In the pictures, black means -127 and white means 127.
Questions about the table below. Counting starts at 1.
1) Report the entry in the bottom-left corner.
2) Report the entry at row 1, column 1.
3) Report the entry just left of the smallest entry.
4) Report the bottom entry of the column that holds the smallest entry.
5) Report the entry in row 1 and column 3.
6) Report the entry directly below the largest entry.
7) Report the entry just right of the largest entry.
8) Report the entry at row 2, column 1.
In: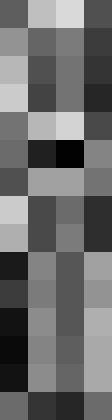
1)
-20
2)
-33
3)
-95
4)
-89
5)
89
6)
-4
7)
-47
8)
19

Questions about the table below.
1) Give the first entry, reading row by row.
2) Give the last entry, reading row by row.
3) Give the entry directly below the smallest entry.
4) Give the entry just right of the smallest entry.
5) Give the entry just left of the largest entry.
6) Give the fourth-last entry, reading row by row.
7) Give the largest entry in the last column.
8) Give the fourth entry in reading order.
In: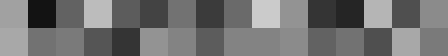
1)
33
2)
-5
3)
-13
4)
-29
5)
-21
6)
-13
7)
11
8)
60

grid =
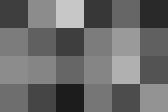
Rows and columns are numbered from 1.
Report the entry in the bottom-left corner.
-17
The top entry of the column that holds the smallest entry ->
71
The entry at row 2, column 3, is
-65
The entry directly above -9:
5
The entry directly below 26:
48
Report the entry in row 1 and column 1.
-65
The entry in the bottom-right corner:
19

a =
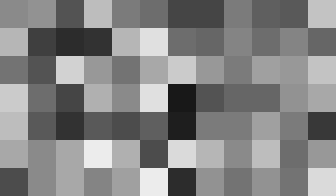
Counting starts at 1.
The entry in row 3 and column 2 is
-44
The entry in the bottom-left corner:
-51
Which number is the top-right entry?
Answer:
67
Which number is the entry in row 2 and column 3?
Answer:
-83
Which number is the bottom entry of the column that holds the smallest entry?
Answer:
-83
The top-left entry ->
10
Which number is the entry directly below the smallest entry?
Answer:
-97
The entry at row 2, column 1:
54
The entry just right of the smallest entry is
-44
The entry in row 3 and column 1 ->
-12
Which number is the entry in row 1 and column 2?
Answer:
18
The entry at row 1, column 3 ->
-44
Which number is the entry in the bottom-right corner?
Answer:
90
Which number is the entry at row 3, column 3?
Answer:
82
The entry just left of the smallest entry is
96
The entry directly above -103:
75

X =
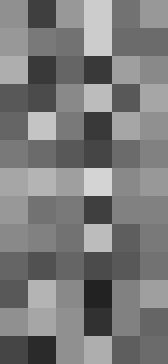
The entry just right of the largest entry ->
9
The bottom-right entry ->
-20
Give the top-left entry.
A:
16
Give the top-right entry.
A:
24
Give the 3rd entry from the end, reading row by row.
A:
46
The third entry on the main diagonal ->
-26
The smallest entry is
-93
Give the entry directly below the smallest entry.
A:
-78
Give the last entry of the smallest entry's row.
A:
31
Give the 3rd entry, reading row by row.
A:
24
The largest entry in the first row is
76
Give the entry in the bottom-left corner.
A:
-58
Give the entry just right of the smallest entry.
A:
1
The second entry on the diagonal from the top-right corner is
-20
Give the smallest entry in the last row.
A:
-85
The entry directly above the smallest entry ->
-52
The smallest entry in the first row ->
-64
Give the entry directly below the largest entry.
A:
-64
